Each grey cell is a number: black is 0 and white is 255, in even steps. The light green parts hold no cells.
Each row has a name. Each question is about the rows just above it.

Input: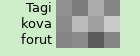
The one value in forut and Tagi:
[132]
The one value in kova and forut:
[139]

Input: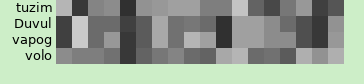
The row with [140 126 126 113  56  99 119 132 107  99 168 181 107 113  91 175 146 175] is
volo
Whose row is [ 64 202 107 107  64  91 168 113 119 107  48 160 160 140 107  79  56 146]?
Duvul
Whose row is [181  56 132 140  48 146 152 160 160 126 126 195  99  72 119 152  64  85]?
tuzim

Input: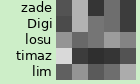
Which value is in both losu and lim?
[148]
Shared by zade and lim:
[110]
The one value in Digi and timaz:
[60]
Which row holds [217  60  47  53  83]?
timaz

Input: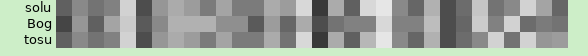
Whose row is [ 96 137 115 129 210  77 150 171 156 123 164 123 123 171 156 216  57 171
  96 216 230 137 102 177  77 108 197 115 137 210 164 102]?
solu
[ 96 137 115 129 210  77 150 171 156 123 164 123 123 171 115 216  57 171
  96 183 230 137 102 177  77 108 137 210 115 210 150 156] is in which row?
tosu
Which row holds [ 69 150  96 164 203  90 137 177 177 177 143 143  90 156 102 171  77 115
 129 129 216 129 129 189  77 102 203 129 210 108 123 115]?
Bog

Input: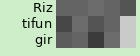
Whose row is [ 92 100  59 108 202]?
gir
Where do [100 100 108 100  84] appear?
Riz

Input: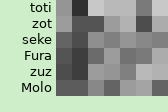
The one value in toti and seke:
[149]
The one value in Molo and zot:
[156]
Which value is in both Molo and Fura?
[156]

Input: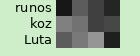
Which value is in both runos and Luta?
[92]
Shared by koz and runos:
[64]
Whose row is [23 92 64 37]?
runos
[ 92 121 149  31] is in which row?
Luta
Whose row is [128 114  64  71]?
koz

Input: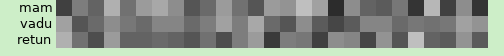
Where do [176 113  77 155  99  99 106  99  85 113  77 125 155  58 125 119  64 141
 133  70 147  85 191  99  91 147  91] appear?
retun
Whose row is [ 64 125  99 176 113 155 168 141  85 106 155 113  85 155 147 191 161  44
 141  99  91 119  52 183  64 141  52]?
mam

